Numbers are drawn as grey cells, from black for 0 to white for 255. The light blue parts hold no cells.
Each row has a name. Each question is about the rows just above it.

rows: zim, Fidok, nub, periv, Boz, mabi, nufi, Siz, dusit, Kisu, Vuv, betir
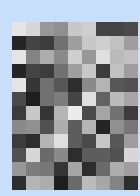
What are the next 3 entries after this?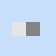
[173 138 207]
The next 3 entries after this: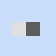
[ 74 200  87]
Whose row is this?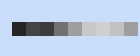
Fidok
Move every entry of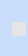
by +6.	[235]
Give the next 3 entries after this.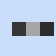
[106 173 158]
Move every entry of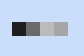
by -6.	[ 24 100 181 160]

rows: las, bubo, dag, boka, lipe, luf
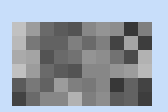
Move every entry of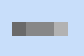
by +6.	[112 141 141 184]
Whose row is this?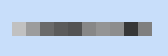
las

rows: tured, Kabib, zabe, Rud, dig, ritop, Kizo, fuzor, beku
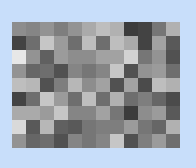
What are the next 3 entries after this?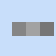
[ 60 141 155]
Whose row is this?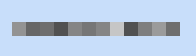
beku

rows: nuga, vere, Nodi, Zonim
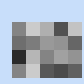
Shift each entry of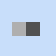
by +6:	[181  87]
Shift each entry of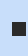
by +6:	[48]
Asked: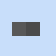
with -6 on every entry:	[82 69]

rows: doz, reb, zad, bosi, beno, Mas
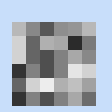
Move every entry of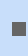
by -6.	[95]
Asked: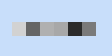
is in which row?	reb
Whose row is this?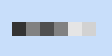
bosi
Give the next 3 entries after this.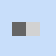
[237 176 192]
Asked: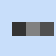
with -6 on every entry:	[ 45 123  73]

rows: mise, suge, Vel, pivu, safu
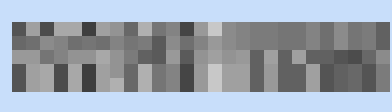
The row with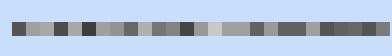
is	pivu
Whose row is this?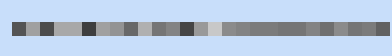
mise
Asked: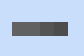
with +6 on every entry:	[103 103  90  82]
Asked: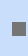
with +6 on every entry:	[123]
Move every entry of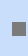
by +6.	[129]

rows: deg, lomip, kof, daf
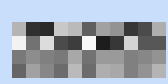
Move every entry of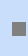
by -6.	[122]
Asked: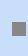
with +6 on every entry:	[141]

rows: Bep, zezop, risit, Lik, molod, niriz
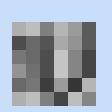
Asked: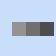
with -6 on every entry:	[141 106  71]
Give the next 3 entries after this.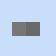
[ 77 196 133]
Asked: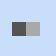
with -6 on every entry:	[ 78 163]
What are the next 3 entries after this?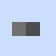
[196 133  69]
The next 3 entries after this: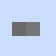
[ 61 155  53]

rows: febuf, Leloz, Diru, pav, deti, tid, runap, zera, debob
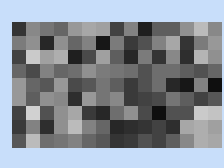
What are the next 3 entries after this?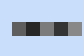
[ 46 180 144]
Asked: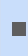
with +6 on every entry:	[100]
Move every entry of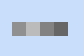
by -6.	[138 181 124  96]
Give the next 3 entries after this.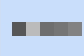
[102  87  52]

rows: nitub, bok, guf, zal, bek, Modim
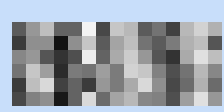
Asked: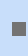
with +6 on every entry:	[121]
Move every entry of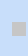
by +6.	[204]
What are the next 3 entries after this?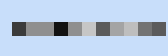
[123 177 190]
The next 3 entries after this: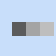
[115  91 123]

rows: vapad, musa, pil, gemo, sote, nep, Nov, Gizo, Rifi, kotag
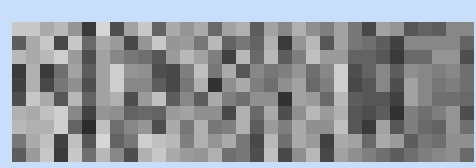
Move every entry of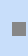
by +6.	[141]
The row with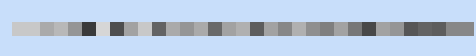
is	vapad
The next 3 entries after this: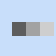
[149 143  78]
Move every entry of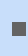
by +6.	[105]
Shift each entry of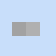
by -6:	[156 170]
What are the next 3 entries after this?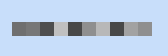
[127 111  93]
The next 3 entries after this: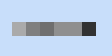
[162 155 105]

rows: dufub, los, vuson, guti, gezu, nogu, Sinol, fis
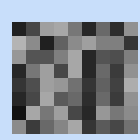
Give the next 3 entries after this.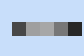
[105  45 145]
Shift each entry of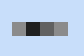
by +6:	[145  38 103 145]

